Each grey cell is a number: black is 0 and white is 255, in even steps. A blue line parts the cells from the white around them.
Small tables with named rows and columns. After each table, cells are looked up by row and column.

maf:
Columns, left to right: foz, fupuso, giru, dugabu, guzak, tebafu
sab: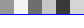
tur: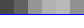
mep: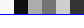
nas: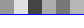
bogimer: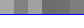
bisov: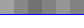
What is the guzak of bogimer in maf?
112
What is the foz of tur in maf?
71
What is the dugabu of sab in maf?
198
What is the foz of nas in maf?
152
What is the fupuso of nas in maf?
225
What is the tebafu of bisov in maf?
130
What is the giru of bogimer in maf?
161
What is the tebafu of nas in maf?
182
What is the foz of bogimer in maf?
169
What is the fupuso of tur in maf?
98
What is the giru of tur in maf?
150
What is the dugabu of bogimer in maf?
109
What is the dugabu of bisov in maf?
131
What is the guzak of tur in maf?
185
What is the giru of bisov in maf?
114
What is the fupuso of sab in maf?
244

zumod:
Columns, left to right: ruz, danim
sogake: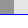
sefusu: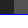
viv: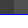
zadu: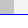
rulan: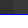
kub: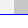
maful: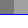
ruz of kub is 242
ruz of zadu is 197
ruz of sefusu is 36
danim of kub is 199
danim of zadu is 244
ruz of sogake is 149
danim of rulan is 58
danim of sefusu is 82
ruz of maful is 121
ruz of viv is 62
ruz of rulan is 49
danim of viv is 80
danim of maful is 162
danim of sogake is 229

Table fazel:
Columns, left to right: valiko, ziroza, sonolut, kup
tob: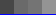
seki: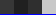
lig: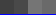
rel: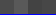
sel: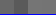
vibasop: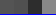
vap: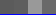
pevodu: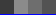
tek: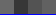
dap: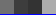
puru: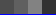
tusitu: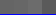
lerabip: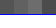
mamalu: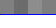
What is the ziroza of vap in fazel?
94
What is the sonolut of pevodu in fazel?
110
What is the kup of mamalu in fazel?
126
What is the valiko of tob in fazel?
71
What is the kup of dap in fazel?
172
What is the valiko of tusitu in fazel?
101
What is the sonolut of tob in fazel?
116
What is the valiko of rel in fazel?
75
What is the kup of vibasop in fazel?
136
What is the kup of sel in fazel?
116
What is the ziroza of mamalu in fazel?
108
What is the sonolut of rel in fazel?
67
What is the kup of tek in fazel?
97
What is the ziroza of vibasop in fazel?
80
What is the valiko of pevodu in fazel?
59
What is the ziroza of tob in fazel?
106
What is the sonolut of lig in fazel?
117
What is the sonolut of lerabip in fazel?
109
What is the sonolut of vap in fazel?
153
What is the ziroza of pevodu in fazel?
139

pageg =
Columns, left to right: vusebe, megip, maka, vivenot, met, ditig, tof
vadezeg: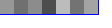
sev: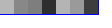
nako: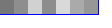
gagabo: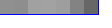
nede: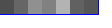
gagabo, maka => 161
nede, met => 179
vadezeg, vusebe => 151
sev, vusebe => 183
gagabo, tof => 103
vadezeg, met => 188
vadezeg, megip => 112
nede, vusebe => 78
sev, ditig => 154
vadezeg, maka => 140
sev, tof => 61
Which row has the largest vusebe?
sev

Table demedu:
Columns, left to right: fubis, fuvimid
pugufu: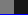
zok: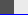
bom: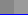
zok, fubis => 81
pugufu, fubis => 123
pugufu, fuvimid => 23
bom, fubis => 135
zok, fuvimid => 235
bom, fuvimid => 154

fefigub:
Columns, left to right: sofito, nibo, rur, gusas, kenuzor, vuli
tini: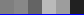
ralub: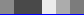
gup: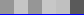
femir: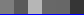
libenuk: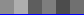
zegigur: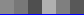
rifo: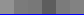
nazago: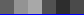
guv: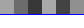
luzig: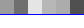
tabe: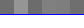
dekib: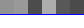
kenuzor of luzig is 172
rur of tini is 100
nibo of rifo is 123
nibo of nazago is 147
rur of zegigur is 79
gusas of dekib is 173
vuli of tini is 33
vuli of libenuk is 112
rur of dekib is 76
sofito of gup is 150
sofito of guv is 164
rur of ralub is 73
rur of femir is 182
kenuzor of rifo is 123
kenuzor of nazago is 45
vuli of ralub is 124

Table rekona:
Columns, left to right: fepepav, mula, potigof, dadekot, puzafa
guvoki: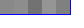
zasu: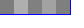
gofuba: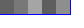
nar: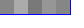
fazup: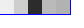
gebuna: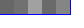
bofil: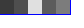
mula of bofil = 78
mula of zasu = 175
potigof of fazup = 44
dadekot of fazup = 186
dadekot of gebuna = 106
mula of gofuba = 120
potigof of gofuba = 165
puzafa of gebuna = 133
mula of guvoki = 141
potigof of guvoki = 114
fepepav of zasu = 125
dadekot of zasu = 162
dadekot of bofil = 92
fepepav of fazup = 239

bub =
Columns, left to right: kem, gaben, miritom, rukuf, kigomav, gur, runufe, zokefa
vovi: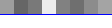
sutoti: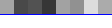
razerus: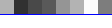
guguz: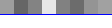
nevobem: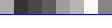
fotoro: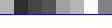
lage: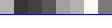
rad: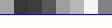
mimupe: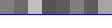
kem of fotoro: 180
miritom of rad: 62
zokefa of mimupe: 164
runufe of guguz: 148
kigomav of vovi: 129
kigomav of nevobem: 156
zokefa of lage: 123
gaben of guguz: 102
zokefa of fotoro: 130

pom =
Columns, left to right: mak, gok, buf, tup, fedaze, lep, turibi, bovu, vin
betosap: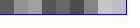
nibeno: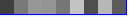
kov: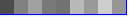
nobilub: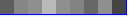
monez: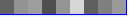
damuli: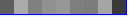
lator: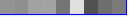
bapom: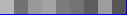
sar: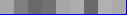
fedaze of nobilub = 143
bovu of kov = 206
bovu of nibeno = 183
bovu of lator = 110
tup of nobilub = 186
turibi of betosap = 131
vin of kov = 150
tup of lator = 163
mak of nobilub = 93
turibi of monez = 95
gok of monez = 147
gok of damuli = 171
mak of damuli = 94
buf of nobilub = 143
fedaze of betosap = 103
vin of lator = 123
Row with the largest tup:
nobilub

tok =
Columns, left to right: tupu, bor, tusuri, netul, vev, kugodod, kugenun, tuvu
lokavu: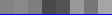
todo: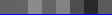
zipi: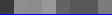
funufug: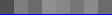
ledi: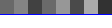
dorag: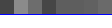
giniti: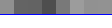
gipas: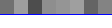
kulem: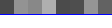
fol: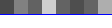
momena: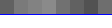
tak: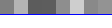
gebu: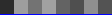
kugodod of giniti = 156
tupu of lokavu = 131
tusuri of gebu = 115
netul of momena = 138
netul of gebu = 161
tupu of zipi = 58
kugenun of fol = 100
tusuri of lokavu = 125
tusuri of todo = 139
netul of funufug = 144
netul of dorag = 70

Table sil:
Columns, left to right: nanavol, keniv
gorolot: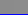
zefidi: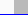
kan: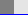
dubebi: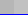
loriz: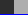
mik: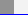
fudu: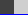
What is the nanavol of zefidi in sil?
250
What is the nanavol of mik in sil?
146
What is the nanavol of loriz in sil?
46
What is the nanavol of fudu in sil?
65
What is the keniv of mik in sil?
243
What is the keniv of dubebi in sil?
193
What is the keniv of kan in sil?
229
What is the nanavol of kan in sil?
127
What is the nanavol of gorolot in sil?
139
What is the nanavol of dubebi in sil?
182

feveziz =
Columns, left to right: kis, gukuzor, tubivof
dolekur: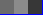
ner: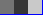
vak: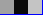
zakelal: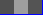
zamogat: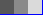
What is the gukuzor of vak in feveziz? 9
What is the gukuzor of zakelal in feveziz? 158
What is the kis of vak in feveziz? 161
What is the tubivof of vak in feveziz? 196
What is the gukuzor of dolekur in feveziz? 139
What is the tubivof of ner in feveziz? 201
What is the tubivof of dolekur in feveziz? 55
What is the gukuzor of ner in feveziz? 54
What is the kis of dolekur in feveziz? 107
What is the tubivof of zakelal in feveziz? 84
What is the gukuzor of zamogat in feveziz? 138
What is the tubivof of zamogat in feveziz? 218
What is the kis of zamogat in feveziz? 87

